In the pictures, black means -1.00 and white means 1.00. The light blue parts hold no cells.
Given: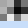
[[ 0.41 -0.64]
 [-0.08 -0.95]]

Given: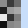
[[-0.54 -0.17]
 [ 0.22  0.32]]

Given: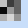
[[-0.52 -0.22]
 [ 0.20 -0.23]]

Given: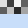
[[-0.52  0.90]
 [ 0.52 -0.68]]

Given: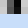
[[-0.29 -0.96]
 [-0.35 -0.88]]

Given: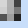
[[ 0.37 -0.49]
 [ 0.36 -0.06]]

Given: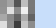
[[ 0.28 -0.34]
 [ 0.76  0.10]]

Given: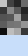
[[-0.48 -0.70]
 [ 0.07 -0.30]]
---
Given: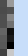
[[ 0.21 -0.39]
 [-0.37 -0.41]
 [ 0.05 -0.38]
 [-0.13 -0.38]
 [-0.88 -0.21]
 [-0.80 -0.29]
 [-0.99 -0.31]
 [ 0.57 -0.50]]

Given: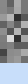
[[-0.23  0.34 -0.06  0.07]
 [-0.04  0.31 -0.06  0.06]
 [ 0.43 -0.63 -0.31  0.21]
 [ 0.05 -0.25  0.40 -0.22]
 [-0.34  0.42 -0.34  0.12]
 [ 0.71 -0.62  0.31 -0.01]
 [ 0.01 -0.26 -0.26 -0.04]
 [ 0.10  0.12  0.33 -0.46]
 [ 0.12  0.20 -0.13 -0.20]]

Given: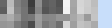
[[ 0.46  0.00 -0.12 -0.53  0.11 -0.29 -0.22 -0.35  0.92  0.30  0.67  0.61
   0.48 -0.20]
 [ 0.52  0.05 -0.09 -0.44  0.05 -0.33 -0.24 -0.30  0.90  0.28  0.69  0.59
   0.52 -0.26]
 [ 0.35  0.16 -0.09 -0.06  0.23  0.05  0.07  0.16  0.15  0.32  0.46  0.21
   0.54  0.26]
 [ 0.20 -0.04 -0.18 -0.40  0.21 -0.06  0.04 -0.13  0.66  0.25  0.52  0.47
   0.33  0.17]]

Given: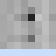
[[ 0.28  0.36  0.24  0.37  0.37  0.47  0.33  0.33]
 [ 0.29  0.38  0.26  0.07  0.36  0.47  0.34  0.33]
 [ 0.37  0.23  0.03 -0.73  0.55  0.45  0.22  0.30]
 [ 0.33  0.42  0.32  0.22  0.37  0.49  0.34  0.32]
 [ 0.34  0.42  0.37  0.24  0.32  0.49  0.34  0.32]
 [ 0.26  0.31  0.19 -0.17  0.42  0.45  0.31  0.33]
 [ 0.40  0.46  0.36  0.34  0.37  0.49  0.37  0.28]]

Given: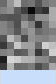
[[ 0.18  0.49 -0.14 -0.09 -0.35 -0.07  0.01 -0.16]
 [ 0.11 -0.29 -0.50 -0.93 -0.49 -0.62  0.33  0.03]
 [-0.36 -0.35 -0.13 -0.37  0.12  0.13  0.34 -0.32]
 [-0.12 -0.38  0.20  0.00 -0.59 -0.07  0.25  0.03]
 [-0.04 -0.31  0.00  0.17 -0.17 -0.07 -0.02  0.04]
 [ 0.47  0.17 -0.42  0.14  0.05  0.01  0.12 -0.34]
 [-0.13  0.56  0.26  0.24 -0.18  0.62  0.50 -0.55]
 [ 0.08 -0.30 -0.24  0.17 -0.57 -0.21  0.61  0.01]
 [ 0.67  0.60  0.42  0.38  0.09  0.06 -0.18 -0.76]
 [ 0.40 -0.17 -0.14 -0.03 -0.40 -0.20  0.30 -0.54]]

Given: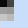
[[-0.46 -0.93]
 [ 0.20  0.24]
 [ 0.46  0.55]]
